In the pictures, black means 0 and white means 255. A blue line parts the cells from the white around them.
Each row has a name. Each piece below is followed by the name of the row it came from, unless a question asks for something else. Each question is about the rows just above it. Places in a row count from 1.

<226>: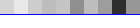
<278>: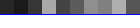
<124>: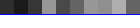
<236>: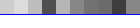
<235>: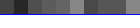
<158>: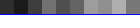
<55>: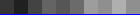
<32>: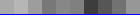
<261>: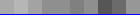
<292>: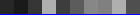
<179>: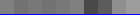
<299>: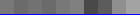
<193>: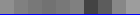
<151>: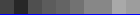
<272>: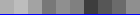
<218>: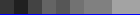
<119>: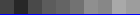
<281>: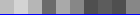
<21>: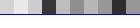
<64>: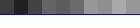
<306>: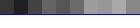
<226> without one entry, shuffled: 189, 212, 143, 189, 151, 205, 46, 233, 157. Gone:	197
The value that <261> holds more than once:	143
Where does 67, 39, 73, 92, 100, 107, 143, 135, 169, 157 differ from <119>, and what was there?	6, 114

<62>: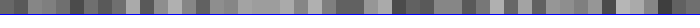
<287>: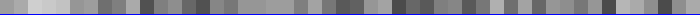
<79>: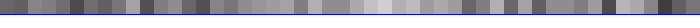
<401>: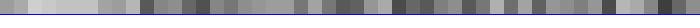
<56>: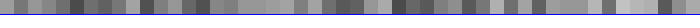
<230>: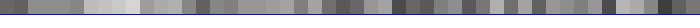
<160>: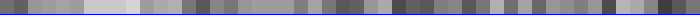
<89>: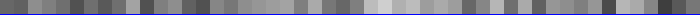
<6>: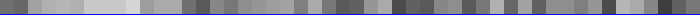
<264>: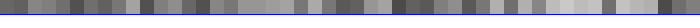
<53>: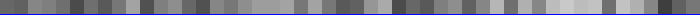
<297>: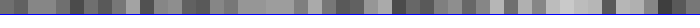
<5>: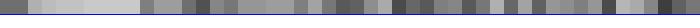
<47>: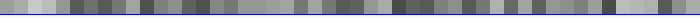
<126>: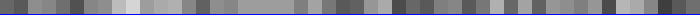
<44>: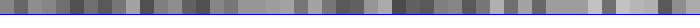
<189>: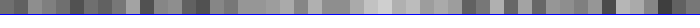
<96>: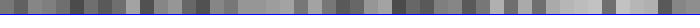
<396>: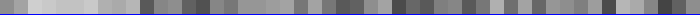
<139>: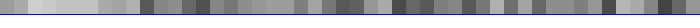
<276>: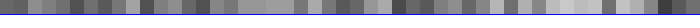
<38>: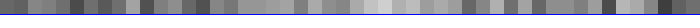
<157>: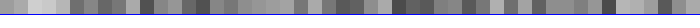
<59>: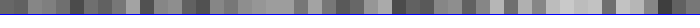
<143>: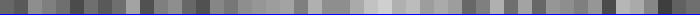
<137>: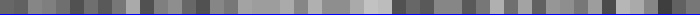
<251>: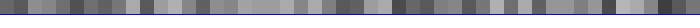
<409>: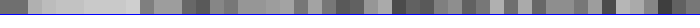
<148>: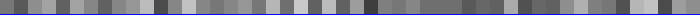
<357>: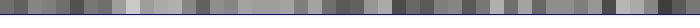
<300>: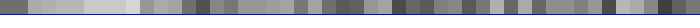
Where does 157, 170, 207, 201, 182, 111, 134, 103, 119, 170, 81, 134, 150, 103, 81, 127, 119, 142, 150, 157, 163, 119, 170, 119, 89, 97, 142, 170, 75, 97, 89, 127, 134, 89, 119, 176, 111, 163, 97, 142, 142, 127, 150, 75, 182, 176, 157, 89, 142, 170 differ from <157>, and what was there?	16, 134
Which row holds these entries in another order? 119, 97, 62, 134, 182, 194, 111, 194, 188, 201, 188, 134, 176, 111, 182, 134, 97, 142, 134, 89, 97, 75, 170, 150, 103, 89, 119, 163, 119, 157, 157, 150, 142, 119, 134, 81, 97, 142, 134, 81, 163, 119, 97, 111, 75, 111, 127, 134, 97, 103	<59>

